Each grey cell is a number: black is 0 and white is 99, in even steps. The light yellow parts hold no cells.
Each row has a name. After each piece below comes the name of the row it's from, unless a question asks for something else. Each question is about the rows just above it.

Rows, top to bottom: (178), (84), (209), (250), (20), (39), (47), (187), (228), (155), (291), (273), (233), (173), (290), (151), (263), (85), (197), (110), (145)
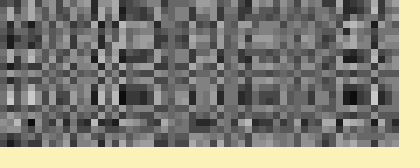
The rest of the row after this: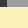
[50 45 50 28 61 56 40 22 28 61 50 66 45 50 22 45 56 56]
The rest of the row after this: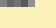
[40 40 50 40 45 50 50 45 40 45 40 45 50 40 34 34 50 16 56 45 40 28 45 45
 45]
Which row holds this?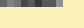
(291)
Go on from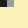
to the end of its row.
[45 34]
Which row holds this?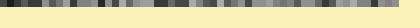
(155)
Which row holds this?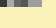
(250)
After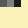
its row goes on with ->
[ 5 22 28 78 16 28 45]

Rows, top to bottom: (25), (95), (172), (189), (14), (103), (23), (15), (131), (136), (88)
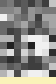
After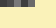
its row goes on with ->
[35 58]
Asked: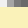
(172)
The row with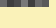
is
(14)

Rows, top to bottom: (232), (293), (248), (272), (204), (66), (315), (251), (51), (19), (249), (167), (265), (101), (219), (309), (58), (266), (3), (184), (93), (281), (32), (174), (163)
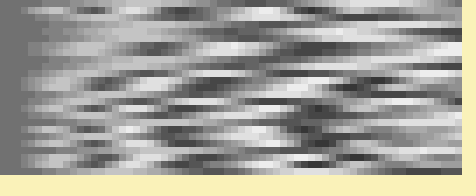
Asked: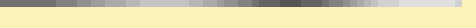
(266)
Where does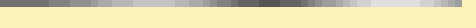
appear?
(51)

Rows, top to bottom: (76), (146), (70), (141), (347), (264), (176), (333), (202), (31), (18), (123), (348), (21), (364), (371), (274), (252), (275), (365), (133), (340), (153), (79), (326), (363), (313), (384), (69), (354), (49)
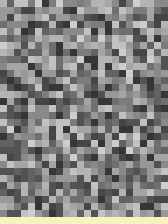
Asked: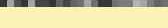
(364)
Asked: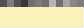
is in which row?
(340)
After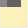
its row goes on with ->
[64 43 21 43 21 48 48 38 64 53 27 80 64 27 27 75 38 70]
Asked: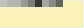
(326)
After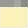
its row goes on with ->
[59 48 32 38 21]

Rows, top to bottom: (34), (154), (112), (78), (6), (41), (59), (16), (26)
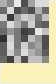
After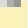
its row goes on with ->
[36]
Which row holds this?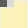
(59)
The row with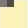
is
(41)
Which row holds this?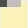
(26)

